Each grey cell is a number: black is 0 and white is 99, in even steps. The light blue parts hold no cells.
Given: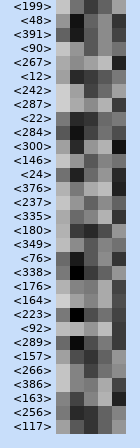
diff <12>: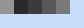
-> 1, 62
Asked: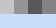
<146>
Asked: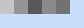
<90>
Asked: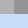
<92>
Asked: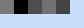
<223>

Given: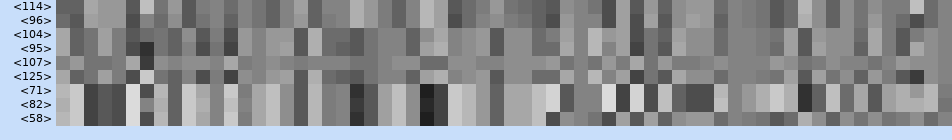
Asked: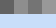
<96>
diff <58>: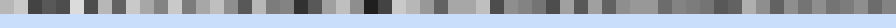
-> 53, 42

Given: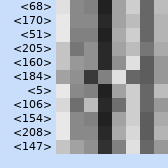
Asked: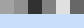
<147>
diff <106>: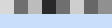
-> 8, 59
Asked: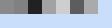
<154>
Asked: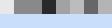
<170>

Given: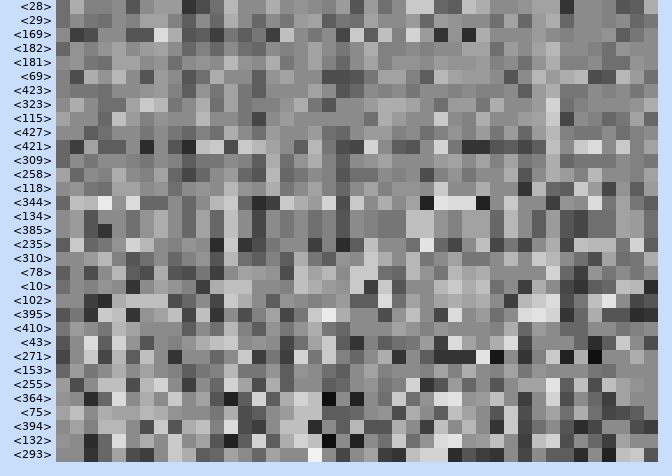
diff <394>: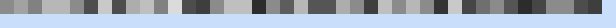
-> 9, 33
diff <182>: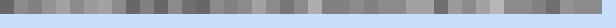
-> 2, 57

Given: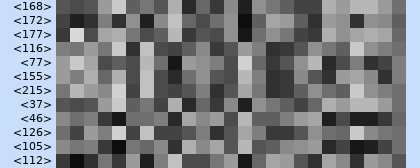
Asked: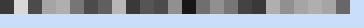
<177>
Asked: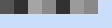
<112>
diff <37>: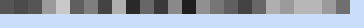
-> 7, 46
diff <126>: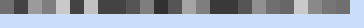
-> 5, 81
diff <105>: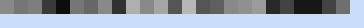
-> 23, 12

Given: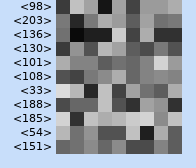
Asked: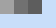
<33>
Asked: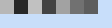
<33>
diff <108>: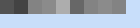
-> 3, 47
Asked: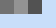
<54>

